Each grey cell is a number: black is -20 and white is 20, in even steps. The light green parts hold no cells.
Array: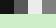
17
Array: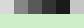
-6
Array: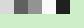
3
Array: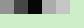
-19
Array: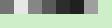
1
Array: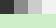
12
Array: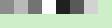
-2
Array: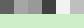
4
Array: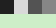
-7
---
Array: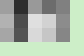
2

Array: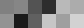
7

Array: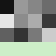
-11

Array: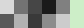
0

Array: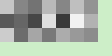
8

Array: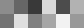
8
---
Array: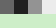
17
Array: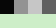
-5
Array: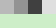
15
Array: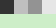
16
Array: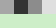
15
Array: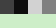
0
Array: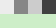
-10
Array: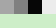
17
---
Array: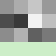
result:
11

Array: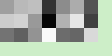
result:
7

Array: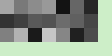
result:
-4

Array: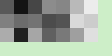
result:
9

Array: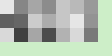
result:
9

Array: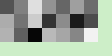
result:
5

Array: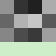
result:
-15

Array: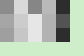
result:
9

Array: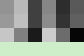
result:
-13
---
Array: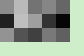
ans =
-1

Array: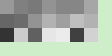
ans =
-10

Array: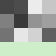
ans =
13

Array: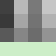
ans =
-3

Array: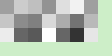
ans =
-12

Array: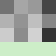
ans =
13

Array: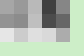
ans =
14

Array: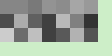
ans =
8
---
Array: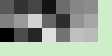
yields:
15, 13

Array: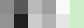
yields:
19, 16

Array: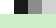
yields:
20, 13

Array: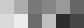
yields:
17, 14

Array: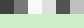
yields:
19, 15

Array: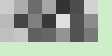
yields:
15, 13

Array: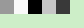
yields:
19, 11

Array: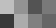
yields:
10, 7
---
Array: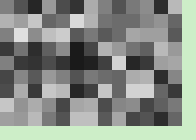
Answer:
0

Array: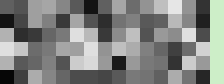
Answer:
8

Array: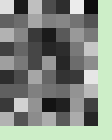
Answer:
8

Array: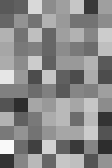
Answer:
8

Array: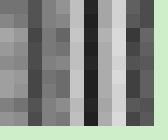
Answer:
6

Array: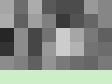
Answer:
-14

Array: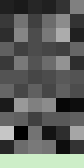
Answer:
-13

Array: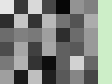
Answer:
-3
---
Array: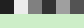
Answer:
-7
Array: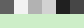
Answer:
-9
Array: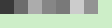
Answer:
3
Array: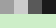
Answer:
-16
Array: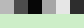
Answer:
-13
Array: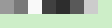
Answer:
12
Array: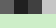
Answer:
11
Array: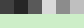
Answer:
10
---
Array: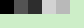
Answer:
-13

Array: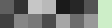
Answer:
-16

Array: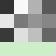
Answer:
19

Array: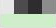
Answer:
-8

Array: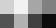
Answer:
18

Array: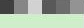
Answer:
-6

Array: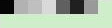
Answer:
-5

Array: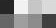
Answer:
18

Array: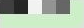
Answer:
18
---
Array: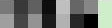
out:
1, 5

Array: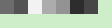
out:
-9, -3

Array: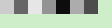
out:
-8, 12

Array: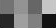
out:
11, -14

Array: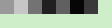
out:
-11, 4

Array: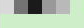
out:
9, 14
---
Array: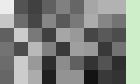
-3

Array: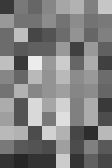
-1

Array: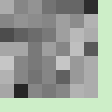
8

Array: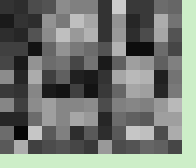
-3

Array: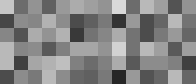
9
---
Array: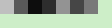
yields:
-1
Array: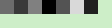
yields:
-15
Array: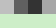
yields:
6
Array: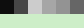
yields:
-4
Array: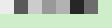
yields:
-3
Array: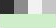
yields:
11
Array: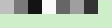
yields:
-12
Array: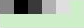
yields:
15
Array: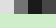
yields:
-9
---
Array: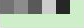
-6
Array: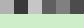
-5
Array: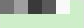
-11
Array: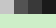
-7
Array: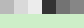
-12
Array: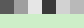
-11
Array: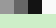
-4
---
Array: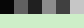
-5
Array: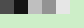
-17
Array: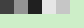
3
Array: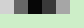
-4
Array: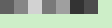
1
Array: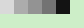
7
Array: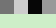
12
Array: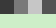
-1
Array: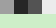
-14
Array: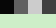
-5
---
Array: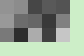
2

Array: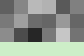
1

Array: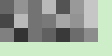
3

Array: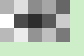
15

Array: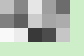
1

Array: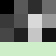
-6

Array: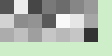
17

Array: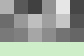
-6

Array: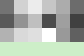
13
